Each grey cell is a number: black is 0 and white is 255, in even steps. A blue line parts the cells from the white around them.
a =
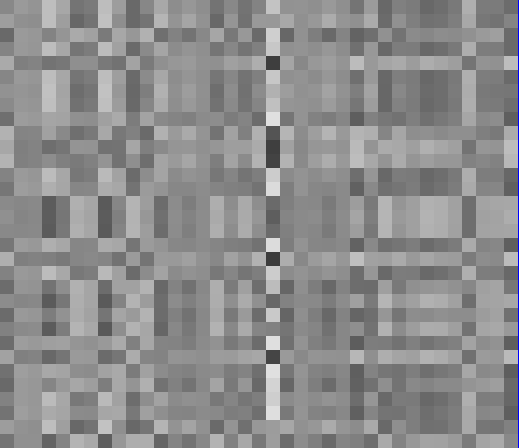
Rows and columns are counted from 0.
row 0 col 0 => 136
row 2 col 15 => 166
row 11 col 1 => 128
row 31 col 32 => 154
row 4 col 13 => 154
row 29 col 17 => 128
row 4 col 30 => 173
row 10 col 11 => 138
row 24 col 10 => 167
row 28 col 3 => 187
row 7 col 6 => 121
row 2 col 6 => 161
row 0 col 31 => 110
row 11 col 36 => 184
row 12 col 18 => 126
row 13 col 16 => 128
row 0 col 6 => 122
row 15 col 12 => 141
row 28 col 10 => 142
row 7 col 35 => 122
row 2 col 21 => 145
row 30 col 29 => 126
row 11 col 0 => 179
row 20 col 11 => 104
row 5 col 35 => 124
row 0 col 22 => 143
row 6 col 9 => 104
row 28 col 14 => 142
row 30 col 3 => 190
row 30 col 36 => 129
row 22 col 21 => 143
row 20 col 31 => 151
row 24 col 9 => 128
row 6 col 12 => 144
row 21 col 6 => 165
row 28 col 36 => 103
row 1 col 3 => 190
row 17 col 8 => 167

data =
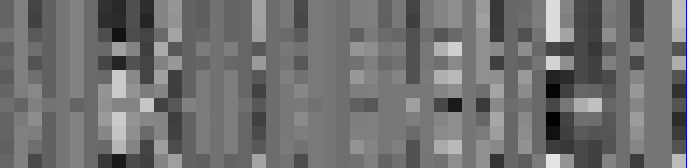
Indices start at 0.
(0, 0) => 101
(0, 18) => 161
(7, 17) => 112
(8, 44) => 111
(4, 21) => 87
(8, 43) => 87
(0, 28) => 120
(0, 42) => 65
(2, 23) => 118
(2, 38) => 116
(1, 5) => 130
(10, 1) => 128
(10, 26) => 132
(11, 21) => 77
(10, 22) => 121
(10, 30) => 119
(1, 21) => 71
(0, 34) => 153
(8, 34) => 102
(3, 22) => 121
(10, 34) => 144
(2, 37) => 81
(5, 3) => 97
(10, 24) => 111
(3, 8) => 160
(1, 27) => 97
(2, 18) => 158
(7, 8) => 132
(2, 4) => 118
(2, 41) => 73
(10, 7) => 105
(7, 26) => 87
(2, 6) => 106
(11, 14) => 95
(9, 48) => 59
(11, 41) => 73
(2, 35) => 58
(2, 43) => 141
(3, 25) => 149

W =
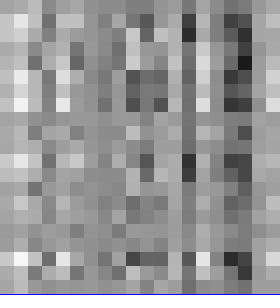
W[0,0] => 163
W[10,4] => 158
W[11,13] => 50
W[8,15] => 143
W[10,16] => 115
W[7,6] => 146
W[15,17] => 123
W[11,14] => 177
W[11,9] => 134
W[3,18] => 149
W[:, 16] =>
[114, 65, 91, 120, 106, 57, 86, 53, 126, 122, 115, 66, 97, 128, 98, 111, 137, 125, 43, 116, 125]
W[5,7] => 120
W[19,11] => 138
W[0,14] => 165
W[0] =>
[163, 170, 186, 138, 159, 167, 144, 139, 140, 127, 127, 148, 155, 119, 165, 139, 114, 123, 153, 168]
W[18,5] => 167
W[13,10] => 149
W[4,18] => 156
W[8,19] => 157
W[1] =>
[197, 229, 192, 113, 192, 192, 149, 128, 166, 118, 88, 151, 171, 64, 182, 126, 65, 81, 166, 190]
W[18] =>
[200, 246, 193, 110, 230, 167, 145, 116, 161, 71, 101, 100, 180, 88, 229, 131, 43, 68, 162, 216]
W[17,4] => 161
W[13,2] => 115
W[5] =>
[191, 234, 183, 121, 221, 173, 137, 120, 158, 83, 109, 102, 176, 98, 207, 141, 57, 78, 157, 209]
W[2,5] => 155
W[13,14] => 157
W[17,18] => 160
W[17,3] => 152
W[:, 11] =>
[148, 151, 192, 148, 133, 102, 118, 82, 163, 155, 158, 164, 182, 153, 121, 141, 149, 132, 100, 138, 166]
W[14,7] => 129
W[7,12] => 183
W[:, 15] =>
[139, 126, 127, 150, 158, 141, 143, 140, 143, 163, 141, 131, 127, 152, 145, 142, 153, 150, 131, 158, 143]
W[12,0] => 188

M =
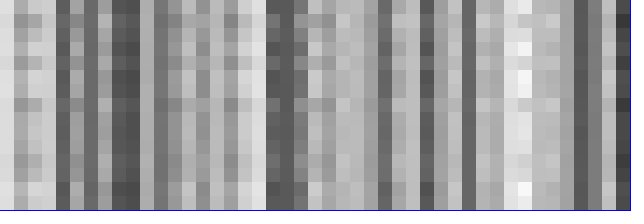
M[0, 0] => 223
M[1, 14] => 163
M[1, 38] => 192
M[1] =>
[217, 148, 166, 198, 103, 135, 107, 180, 98, 88, 176, 112, 131, 168, 163, 182, 133, 186, 213, 116, 90, 148, 161, 145, 198, 182, 155, 113, 191, 194, 103, 165, 182, 102, 201, 183, 214, 197, 192, 202, 162, 89, 122, 180, 56]
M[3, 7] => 155
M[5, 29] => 189
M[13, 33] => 102
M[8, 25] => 186
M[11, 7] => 175
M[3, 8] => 83
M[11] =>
[216, 153, 175, 200, 101, 144, 107, 175, 94, 86, 177, 113, 138, 175, 159, 184, 140, 191, 216, 110, 92, 141, 172, 151, 194, 185, 156, 110, 184, 191, 101, 162, 184, 102, 194, 178, 215, 208, 191, 197, 162, 89, 124, 181, 61]
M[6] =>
[224, 174, 208, 207, 92, 165, 106, 156, 83, 77, 176, 118, 153, 190, 141, 190, 161, 208, 227, 88, 89, 113, 199, 167, 181, 187, 161, 101, 167, 190, 88, 158, 193, 101, 179, 171, 227, 240, 186, 180, 165, 87, 126, 194, 76]
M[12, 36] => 219
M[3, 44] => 78
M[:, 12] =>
[148, 131, 145, 151, 139, 155, 153, 135, 147, 147, 145, 138, 142, 156, 152]
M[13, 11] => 118
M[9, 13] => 186
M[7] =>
[219, 151, 172, 200, 103, 139, 107, 176, 95, 86, 176, 111, 135, 171, 160, 183, 138, 190, 215, 113, 89, 143, 167, 148, 196, 182, 155, 112, 187, 190, 103, 166, 182, 104, 196, 181, 217, 202, 193, 199, 161, 88, 125, 180, 58]
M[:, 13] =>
[187, 168, 181, 191, 176, 194, 190, 171, 184, 186, 182, 175, 177, 196, 190]
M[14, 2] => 204
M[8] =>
[220, 170, 194, 204, 95, 158, 105, 161, 89, 79, 174, 116, 147, 184, 147, 185, 152, 203, 220, 97, 91, 123, 186, 161, 187, 186, 160, 105, 172, 190, 92, 160, 193, 100, 183, 173, 222, 227, 188, 187, 165, 90, 123, 190, 73]
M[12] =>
[218, 161, 186, 203, 99, 150, 105, 169, 91, 81, 174, 113, 142, 177, 154, 188, 146, 195, 219, 101, 91, 131, 180, 155, 190, 183, 158, 109, 178, 191, 98, 163, 188, 102, 190, 177, 219, 216, 190, 191, 163, 90, 124, 183, 68]
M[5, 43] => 199
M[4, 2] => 180
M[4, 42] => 124
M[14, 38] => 184
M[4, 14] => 156
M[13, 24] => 181

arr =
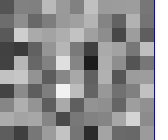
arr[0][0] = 84
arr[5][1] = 198
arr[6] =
[68, 139, 94, 126, 241, 188, 100, 152, 113, 128, 193]
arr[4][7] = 174
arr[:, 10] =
[119, 116, 94, 191, 119, 157, 193, 145, 140, 155]
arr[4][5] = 133
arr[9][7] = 164
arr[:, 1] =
[129, 142, 206, 58, 182, 198, 139, 175, 163, 63]
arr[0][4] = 154
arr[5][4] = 135
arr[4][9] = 84
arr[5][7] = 177
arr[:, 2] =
[128, 104, 170, 97, 103, 147, 94, 148, 167, 119]
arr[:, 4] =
[154, 153, 174, 182, 223, 135, 241, 170, 74, 195]
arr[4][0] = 66
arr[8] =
[172, 163, 167, 133, 74, 120, 130, 133, 167, 212, 140]
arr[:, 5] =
[129, 160, 194, 122, 133, 168, 188, 95, 120, 117]
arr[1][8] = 98
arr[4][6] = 28
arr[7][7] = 143
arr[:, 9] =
[157, 178, 157, 119, 84, 156, 128, 158, 212, 104]
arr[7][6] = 147
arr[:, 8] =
[156, 98, 71, 162, 142, 86, 113, 101, 167, 106]
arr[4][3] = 130
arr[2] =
[89, 206, 170, 163, 174, 194, 160, 141, 71, 157, 94]
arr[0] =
[84, 129, 128, 186, 154, 129, 192, 155, 156, 157, 119]

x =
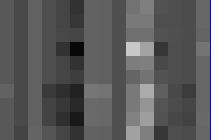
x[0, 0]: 88
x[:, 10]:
[127, 121, 112, 162, 127, 115, 171, 149, 158, 127]
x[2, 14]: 99
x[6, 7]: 116
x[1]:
[88, 73, 98, 79, 69, 54, 98, 96, 79, 121, 121, 78, 78, 76, 102]
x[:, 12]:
[78, 78, 79, 78, 78, 78, 73, 76, 71, 78]
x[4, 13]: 76
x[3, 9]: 200
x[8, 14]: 104
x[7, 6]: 105
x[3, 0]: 88
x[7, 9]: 121
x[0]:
[88, 73, 98, 79, 69, 50, 98, 96, 79, 115, 127, 82, 78, 76, 102]
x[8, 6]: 106
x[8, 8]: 79
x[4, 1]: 73
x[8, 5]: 25
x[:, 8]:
[79, 79, 79, 79, 79, 79, 79, 79, 79, 79]
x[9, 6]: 98
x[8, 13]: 66
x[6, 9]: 121
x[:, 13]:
[76, 76, 76, 76, 76, 76, 60, 70, 66, 76]
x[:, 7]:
[96, 96, 96, 96, 96, 96, 116, 104, 104, 96]
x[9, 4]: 69
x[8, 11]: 82
